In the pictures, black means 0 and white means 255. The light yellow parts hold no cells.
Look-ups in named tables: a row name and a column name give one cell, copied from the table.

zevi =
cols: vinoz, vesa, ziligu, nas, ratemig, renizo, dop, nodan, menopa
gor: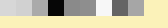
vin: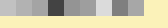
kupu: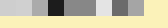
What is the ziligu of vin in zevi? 164
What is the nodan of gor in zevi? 100
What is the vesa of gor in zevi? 209
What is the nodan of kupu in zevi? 107
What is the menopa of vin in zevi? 167
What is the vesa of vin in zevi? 178
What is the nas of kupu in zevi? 28
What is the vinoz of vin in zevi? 193
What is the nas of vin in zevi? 67
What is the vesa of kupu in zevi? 208
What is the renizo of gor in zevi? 142
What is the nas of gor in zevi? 6
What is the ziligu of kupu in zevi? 171
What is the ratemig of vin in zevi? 148
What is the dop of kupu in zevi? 228

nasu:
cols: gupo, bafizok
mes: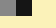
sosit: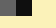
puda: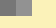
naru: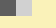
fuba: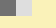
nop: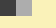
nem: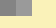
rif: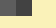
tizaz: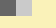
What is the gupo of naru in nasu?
94
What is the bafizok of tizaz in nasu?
202
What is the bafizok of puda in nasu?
146
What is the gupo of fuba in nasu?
113
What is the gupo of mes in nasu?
135
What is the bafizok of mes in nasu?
21
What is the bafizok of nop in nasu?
173
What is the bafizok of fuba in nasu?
222
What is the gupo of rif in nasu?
93
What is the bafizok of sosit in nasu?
15
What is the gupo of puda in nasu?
119

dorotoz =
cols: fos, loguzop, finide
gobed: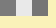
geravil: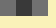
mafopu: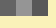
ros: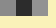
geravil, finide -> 113
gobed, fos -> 123
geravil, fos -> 111
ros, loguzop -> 44
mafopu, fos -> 100
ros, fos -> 138
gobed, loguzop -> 233
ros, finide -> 146
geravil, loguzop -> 57
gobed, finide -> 117
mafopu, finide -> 88
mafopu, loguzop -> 149

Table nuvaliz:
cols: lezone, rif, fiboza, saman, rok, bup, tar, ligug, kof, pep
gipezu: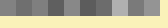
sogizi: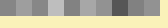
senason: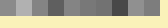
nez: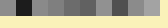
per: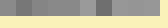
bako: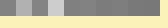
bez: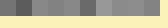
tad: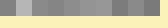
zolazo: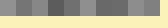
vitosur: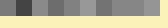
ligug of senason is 72
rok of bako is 128
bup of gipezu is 92
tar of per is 111
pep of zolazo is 128
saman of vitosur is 109
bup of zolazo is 143
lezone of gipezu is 130
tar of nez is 145
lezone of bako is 130
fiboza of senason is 132
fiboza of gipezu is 127
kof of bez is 141
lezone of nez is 140
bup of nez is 97
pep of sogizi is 146
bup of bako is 130
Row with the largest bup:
sogizi

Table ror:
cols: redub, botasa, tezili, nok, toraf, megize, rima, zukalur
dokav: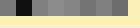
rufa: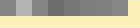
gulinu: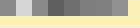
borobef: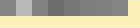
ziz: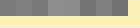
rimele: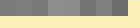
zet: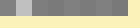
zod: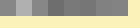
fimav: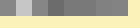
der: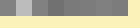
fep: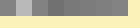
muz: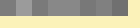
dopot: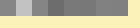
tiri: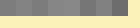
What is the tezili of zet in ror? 126
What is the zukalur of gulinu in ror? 144
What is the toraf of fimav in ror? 121
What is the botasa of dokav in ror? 16
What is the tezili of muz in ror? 122
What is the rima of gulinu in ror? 127
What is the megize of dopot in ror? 120
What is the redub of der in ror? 130
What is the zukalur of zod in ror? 131
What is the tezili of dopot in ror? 133
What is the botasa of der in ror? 188
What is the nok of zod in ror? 110
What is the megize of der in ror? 124
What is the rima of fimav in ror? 129
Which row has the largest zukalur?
gulinu

